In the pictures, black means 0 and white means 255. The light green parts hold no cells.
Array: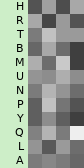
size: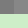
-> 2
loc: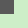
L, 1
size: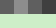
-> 4
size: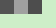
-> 3
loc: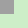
H, 1
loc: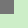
P, 2
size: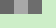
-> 3

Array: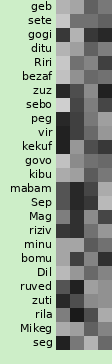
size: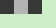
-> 3
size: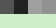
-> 4

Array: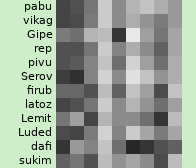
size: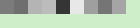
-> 9
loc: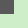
pivu, 1
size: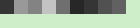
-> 9

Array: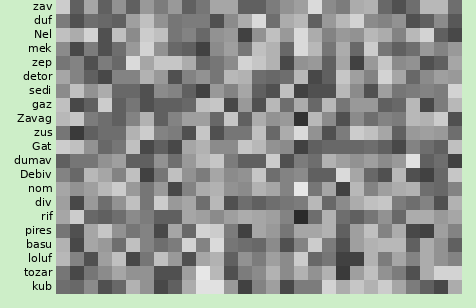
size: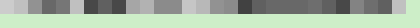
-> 29
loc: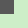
duf, 28
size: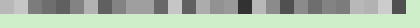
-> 29

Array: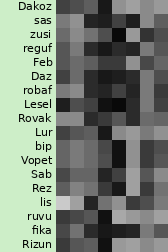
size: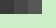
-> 3
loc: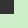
zusi, 6
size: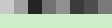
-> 8
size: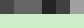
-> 6
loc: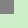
Rez, 1
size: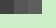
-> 3
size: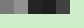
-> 5

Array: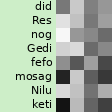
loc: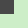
fefo, 3
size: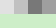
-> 4
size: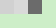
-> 3
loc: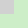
Gedi, 0
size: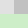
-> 2
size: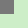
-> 1
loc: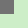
Nilu, 2

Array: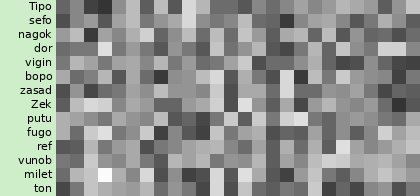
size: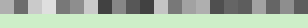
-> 22
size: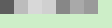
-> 7
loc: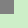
bopo, 2
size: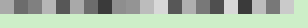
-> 21
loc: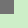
dor, 12

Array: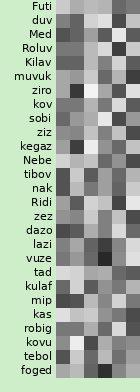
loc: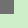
tebol, 4
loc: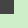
Ridi, 4

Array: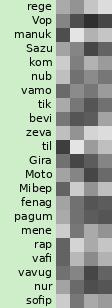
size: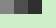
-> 3
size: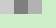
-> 3
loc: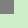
kom, 1

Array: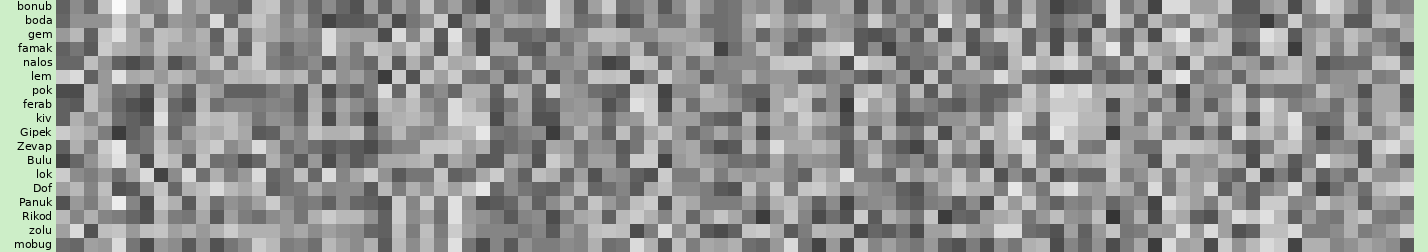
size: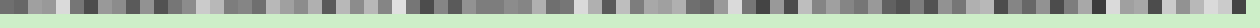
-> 89
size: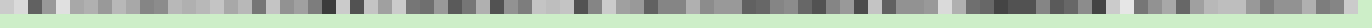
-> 97
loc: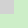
Dof, 82

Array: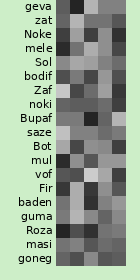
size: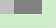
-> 3
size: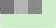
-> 3
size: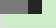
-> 3
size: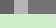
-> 4
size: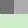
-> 2
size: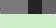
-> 4

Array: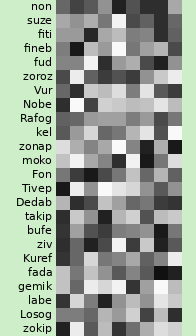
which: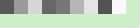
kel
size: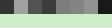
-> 8
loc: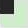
fiti, 2
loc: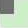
zokip, 5
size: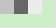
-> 3
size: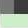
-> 2
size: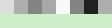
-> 8

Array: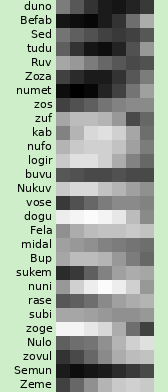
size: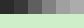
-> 6
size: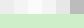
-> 6

